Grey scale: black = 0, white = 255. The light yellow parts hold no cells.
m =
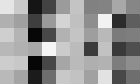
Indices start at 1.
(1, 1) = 229
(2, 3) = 62
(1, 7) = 129
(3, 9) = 123
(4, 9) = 57
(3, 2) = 180
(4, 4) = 245
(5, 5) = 166
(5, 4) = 71
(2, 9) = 44
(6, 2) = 164
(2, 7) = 142
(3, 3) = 7
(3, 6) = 196
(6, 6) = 194
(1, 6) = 196
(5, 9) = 125
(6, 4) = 110

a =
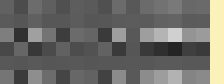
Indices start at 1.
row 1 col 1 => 97
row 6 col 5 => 69
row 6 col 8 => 66
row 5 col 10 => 88
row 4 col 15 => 58
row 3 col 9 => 158
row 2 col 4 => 87
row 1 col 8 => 80
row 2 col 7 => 86
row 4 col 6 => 77
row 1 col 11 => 107
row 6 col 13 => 178
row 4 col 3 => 56
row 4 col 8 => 98
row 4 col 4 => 75
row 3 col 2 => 48
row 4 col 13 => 36
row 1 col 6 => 93
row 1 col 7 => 90
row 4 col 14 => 63
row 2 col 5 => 87
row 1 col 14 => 104
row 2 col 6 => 92
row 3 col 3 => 160
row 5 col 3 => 89
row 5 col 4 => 86
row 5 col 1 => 88

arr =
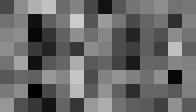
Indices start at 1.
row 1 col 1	73
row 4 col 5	88
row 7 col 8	146
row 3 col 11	97
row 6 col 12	143
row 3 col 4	52
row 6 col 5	134
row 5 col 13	133
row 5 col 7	89
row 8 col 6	54
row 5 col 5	102
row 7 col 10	45
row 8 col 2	80
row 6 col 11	112
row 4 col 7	140
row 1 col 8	18
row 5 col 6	173
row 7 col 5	111
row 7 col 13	90
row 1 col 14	118
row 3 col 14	115
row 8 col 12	65
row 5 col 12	100
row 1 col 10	116
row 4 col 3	58
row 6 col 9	146
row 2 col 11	101
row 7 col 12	101
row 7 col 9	96
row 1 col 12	141
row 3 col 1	132
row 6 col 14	132
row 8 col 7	153
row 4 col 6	55
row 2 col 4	95
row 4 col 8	127

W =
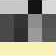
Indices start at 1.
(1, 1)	199
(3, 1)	74
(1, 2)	200
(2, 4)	83

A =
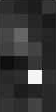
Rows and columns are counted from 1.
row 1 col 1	46
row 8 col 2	46
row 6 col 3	245
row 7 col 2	28
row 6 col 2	45
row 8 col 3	67
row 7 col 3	36
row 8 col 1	53
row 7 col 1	45
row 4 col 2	83
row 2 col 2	55

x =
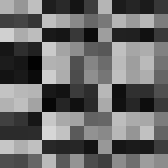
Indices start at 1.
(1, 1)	179
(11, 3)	192
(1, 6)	20
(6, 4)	206
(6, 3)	11
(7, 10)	48
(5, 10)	158
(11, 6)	38
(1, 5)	41
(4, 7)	93
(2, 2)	68
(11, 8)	152
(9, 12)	124
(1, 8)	181
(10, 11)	193
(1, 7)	61
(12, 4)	186
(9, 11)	168
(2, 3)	53
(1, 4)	30
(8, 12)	57
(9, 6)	163
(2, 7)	104
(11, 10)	27
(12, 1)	78
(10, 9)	183
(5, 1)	28
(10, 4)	214
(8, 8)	170
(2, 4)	192
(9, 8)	102
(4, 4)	202
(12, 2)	73
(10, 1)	43
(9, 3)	22

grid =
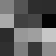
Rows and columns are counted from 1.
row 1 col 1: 129
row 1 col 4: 44
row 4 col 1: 48
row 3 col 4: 199

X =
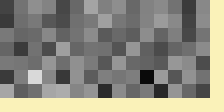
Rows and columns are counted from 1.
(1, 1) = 67
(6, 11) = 10
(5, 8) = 87
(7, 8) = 43
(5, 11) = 99
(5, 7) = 123
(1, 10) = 104
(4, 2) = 59
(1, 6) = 104
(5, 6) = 144
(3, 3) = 106
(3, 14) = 72
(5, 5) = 110
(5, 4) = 150
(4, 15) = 139
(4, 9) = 84
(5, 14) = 139
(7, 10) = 102
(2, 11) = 131
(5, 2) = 118
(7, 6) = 133
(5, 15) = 76
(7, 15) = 69
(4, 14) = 111
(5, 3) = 109
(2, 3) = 121
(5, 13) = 151
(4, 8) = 113
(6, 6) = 146
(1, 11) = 130
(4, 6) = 102
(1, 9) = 142
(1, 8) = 128
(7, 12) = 40

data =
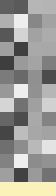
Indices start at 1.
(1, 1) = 96
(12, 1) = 130
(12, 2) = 239
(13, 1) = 159
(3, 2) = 212
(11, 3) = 185
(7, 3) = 145
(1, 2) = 90
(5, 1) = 62
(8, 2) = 114
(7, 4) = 182
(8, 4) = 209
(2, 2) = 238
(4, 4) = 168
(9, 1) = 102
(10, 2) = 189

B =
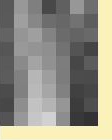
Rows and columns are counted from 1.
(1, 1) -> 89
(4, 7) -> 68
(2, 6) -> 114
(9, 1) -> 84
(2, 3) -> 135
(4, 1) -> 86
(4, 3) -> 148
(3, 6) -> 100
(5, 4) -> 145
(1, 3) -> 127
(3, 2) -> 149
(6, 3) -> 182
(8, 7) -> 78
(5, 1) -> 90
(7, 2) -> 128
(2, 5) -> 103
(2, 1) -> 90
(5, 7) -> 92
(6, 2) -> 129
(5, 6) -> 71
